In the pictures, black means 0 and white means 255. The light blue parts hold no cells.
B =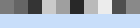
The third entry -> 52
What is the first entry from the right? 137
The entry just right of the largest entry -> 79

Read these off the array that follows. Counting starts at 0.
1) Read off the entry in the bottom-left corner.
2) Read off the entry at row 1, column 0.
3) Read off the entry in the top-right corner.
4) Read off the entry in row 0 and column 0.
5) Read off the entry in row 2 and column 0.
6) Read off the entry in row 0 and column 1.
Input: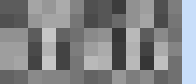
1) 99
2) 80
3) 125
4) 92
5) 145
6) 92

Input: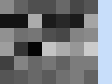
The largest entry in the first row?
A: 138
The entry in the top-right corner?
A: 85
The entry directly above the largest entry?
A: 138
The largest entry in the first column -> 158
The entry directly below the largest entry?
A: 124
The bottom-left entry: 85
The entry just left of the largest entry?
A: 151
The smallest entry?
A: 4
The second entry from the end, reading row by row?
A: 124
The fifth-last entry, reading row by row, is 104
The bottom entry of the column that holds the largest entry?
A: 98
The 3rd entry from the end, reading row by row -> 112
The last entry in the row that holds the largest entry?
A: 203

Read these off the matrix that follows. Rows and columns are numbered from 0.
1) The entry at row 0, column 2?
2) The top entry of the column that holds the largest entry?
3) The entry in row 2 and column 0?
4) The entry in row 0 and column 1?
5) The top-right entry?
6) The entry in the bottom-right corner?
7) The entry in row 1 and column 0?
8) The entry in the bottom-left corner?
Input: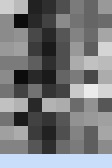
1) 33
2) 101
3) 139
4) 187
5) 153
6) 139
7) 139
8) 131

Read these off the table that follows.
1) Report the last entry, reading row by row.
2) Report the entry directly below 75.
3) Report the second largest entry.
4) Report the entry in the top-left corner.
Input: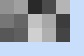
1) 68
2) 167
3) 194
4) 146

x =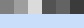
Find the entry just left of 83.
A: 219
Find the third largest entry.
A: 127
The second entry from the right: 99

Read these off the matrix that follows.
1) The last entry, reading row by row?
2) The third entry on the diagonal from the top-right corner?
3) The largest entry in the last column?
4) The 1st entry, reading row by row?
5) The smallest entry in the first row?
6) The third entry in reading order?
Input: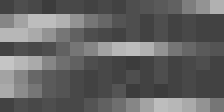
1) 118
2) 72
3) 177
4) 66
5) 60
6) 72

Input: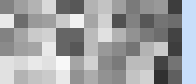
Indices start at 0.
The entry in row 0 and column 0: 130
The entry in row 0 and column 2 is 179
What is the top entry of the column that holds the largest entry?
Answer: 95
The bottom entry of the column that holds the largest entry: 233
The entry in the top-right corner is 61
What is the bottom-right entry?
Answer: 95
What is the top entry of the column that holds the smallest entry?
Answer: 153
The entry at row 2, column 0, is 130
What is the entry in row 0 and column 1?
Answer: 159
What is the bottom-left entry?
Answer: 225
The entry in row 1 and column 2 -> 153
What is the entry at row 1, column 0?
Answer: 233
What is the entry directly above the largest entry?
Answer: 101
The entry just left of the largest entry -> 225
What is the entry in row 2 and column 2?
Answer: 202
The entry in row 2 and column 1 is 165

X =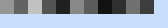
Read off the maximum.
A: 193
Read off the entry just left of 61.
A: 113
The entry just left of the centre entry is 32

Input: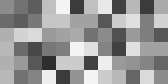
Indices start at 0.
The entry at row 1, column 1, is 93
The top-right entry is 170
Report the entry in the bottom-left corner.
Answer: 184
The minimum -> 45
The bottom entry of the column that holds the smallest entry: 238
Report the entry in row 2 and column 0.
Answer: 176
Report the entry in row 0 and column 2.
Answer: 93
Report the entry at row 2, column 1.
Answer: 211
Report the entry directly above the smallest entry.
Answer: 120
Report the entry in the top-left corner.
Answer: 139
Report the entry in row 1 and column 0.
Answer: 107
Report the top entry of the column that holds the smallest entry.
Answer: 192
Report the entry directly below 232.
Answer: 87
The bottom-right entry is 139
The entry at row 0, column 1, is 114
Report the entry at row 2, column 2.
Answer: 218
